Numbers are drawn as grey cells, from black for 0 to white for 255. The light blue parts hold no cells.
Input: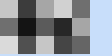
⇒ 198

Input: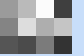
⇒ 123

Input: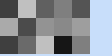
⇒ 192

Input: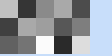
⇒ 251

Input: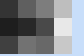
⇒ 104

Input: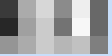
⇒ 203

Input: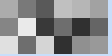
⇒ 213

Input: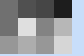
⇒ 151
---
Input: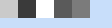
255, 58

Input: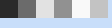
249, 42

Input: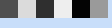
238, 4

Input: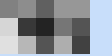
224, 35

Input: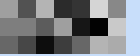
213, 2

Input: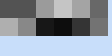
197, 13

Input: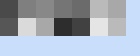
229, 45

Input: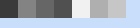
241, 58

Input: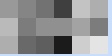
228, 27
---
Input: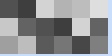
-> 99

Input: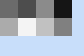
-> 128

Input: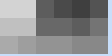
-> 116

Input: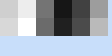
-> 186

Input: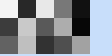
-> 7

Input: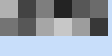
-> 55
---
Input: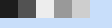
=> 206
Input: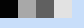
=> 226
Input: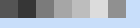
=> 144
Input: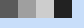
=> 34
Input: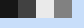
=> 129
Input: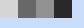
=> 41
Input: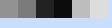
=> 221
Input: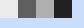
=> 33
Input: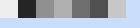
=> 199
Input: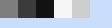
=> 205
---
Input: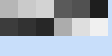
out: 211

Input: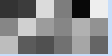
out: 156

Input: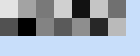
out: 121

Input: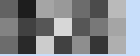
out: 86

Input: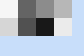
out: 140

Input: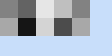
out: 230

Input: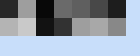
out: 8

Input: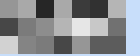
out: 141

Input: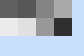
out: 132

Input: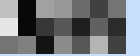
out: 55
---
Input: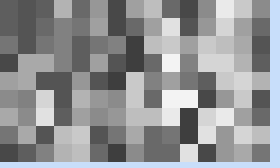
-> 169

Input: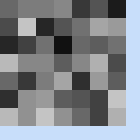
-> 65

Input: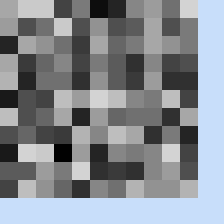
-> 146

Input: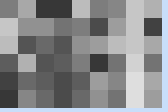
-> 222

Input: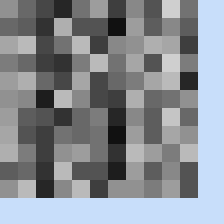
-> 157

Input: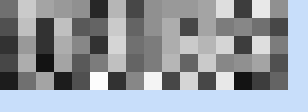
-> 61
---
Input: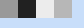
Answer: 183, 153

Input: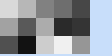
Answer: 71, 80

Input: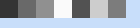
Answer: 124, 52

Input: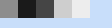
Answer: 237, 141

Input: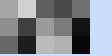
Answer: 112, 103

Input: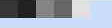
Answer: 224, 54
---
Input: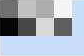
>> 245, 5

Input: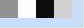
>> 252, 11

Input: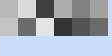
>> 228, 51

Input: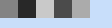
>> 201, 40

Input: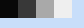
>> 239, 8

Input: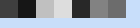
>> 221, 22
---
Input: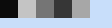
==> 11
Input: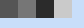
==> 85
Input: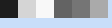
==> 29
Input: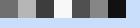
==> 111
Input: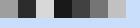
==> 158
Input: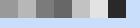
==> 153
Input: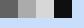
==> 98
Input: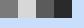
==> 122
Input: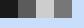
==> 26
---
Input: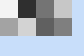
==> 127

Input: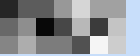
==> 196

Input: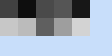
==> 211

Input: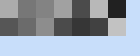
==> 194

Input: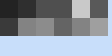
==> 159

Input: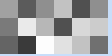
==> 204
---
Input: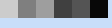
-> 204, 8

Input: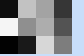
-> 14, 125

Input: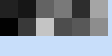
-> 33, 141

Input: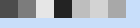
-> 76, 168

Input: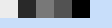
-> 236, 0

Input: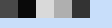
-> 72, 51

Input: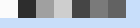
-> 251, 98

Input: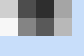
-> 207, 184
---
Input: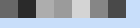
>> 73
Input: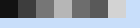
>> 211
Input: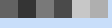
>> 175
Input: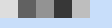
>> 190
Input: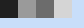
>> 213
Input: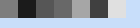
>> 224
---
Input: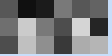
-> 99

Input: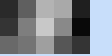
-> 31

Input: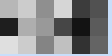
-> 81

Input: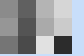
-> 214

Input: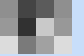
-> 143

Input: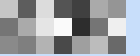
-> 149

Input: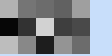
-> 159
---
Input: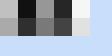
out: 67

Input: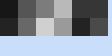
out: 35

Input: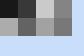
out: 162

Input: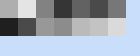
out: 195

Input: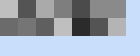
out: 84

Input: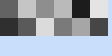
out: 166

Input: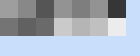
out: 192

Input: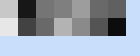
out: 84

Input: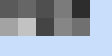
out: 134

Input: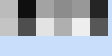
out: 238
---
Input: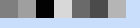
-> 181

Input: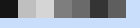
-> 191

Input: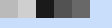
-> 186

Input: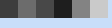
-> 131

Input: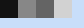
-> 135

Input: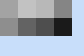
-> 184

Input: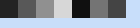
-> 144

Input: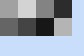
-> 180
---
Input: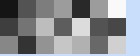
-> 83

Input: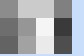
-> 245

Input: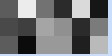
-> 43

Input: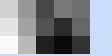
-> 42

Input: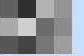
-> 107

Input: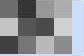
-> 75
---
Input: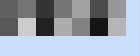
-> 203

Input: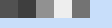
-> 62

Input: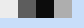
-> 93

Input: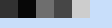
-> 7

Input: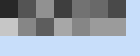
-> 134

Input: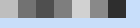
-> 114

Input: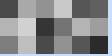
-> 190
